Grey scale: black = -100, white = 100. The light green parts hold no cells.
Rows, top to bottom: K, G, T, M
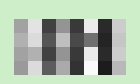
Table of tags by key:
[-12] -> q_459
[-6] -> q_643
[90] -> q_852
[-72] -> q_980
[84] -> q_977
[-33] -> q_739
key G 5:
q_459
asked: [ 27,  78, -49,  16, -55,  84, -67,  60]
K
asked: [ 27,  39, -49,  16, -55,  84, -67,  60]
T

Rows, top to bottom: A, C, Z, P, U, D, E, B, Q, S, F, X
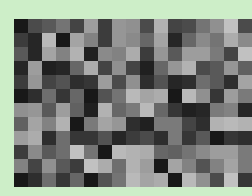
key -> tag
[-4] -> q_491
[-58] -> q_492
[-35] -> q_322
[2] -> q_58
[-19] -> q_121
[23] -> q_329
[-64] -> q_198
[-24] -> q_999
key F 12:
q_58
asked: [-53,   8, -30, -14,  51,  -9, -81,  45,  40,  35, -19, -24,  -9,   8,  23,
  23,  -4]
S
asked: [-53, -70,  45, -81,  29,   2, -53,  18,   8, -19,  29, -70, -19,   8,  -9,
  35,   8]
C

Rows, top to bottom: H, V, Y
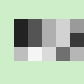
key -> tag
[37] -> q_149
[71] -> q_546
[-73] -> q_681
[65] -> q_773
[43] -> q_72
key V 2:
q_149
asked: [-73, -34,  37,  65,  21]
H

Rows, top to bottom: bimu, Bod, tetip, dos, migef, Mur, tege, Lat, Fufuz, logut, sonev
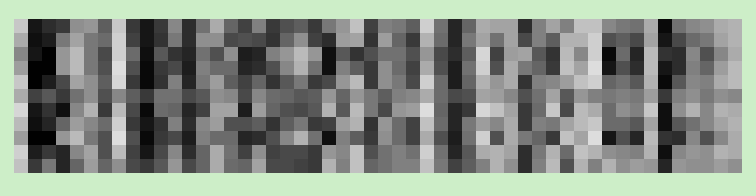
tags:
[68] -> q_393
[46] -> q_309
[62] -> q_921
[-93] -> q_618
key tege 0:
q_393
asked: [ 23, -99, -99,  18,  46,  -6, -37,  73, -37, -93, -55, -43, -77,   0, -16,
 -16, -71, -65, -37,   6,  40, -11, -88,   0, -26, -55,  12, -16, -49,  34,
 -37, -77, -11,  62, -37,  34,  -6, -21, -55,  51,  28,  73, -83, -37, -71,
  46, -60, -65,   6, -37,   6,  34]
Fufuz
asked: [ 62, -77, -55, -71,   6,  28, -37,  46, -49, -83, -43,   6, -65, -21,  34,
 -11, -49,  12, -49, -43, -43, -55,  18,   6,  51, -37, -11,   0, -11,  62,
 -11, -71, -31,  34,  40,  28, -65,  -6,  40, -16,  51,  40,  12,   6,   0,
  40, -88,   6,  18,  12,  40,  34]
logut
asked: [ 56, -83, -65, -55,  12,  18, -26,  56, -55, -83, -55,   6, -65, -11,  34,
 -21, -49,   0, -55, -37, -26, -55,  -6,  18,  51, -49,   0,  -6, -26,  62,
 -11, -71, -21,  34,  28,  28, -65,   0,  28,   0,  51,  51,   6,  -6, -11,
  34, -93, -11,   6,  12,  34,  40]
bimu
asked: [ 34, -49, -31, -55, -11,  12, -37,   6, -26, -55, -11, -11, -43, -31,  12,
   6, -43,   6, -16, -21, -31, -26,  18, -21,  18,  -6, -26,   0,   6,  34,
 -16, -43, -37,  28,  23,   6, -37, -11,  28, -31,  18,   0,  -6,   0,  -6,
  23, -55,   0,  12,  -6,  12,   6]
Mur
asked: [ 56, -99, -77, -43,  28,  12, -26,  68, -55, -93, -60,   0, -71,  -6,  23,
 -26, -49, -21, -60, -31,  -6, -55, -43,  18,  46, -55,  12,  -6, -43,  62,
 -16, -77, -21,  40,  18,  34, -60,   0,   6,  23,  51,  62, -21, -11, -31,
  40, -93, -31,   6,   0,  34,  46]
migef

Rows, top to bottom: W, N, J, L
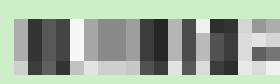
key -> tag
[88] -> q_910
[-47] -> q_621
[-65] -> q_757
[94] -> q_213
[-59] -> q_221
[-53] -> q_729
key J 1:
q_221
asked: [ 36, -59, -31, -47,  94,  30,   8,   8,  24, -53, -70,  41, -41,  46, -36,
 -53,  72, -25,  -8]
J
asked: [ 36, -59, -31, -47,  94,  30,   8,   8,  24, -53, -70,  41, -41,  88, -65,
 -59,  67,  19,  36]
W
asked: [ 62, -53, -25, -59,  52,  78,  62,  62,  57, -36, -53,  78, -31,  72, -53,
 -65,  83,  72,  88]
L

